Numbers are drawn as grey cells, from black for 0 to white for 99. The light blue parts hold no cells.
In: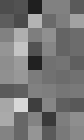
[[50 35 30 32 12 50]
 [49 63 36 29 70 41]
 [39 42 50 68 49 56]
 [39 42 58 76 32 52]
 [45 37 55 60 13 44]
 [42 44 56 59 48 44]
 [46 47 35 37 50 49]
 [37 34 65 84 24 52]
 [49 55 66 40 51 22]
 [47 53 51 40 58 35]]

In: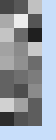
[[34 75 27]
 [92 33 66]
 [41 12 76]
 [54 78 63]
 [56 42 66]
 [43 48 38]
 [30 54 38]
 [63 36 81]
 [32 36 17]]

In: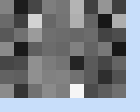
[[58 24 51 11 27 49 46 70 25]
 [ 9 67 41 25 82 40 45 68 39]
 [26 30 34 44 60 43 42 40 42]
 [47  9 54 10 37 42 40 50 39]
 [27 39 27 29 56 48 45 14 35]
 [18 32 38 37 56 50 51 44 35]
 [36 43 54 20 44 54 49 95 29]]

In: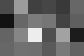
[[22 40 29 60 25 27]
 [26 37  7 40 48 46]
 [63 11 39 52 92 31]
 [47 38 40 44 43 35]]

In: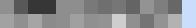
[[49 40 56 34 21 21 55 55 47 43 46 39 57]
 [57 69 63 56 64 54 55 62 56 57 80 56 45]]

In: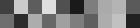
[[70 35 25 79 36 86 31 10 49 66]
 [75 13 43 17 67 40 62 49 37 67]]
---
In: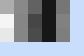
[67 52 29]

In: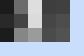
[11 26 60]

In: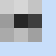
[80 15 62]

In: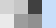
[82 61]

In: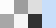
[98 95]

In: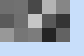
[43 43 48]

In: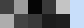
[25 26]
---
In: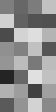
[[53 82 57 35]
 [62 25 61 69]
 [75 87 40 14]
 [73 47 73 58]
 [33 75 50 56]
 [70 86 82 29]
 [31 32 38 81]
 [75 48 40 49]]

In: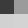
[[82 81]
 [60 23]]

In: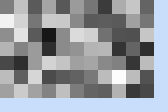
[[28 22 69 37 39 48 74 51 63 79 62]
 [32 73 98 73 47 38 35 29 83 37 73]
 [73 21 50 53 64 62 76 82 60 18 28]
 [18 39 20 71 70 57 54 18 60 51 70]
 [77 31 32 44 81 85 54  9 35 88 55]
 [46 62 35 36 35 53 78 79 46 82 94]
 [39 77 67 23 46 60 34 64 35 75 49]]

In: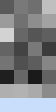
[[54 66 69 68]
 [38 10 40 12]
 [52 36 31 45]
 [23 47 26 39]
 [37 33 40 82]
 [63 55 44 60]
 [74 43 47 35]]

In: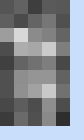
[[18 53 31 41 23]
 [30 55 30 36 28]
 [44 78 63 56 31]
 [38 58 58 55 31]
 [28 49 44 39 25]
 [49 79 65 67 30]
 [39 50 54 84 61]
 [31 46 39 29 37]
 [34 35 24 38 33]]

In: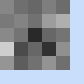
[[43 57 44 36 58]
 [56 19 40 29 80]
 [45 40 16 45 53]
 [68 61 44 51 47]
 [42 49 40 43 52]]

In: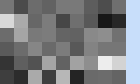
[[39 42 41 14 71 24 66 17 24]
 [82 92 55 63 38 64 32 37 20]
 [46 46 51 34 48 41 52 42 35]
 [44 55 53 38 39 48 47 64 42]
 [15  9 34 43 27 48 40 66 84]
 [43 30 36 47 47 38 42 29 46]]

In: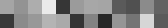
[[35 83 45 58 15 51 20 66 70 59 54 22]
 [38 54 31 35 64 65 60 21 91 67 57 64]]
